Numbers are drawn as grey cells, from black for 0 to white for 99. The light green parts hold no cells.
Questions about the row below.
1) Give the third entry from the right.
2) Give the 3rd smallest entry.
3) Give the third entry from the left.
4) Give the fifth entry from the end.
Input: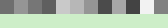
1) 26
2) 37
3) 46
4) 29

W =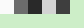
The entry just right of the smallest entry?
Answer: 82
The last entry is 24
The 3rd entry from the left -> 16
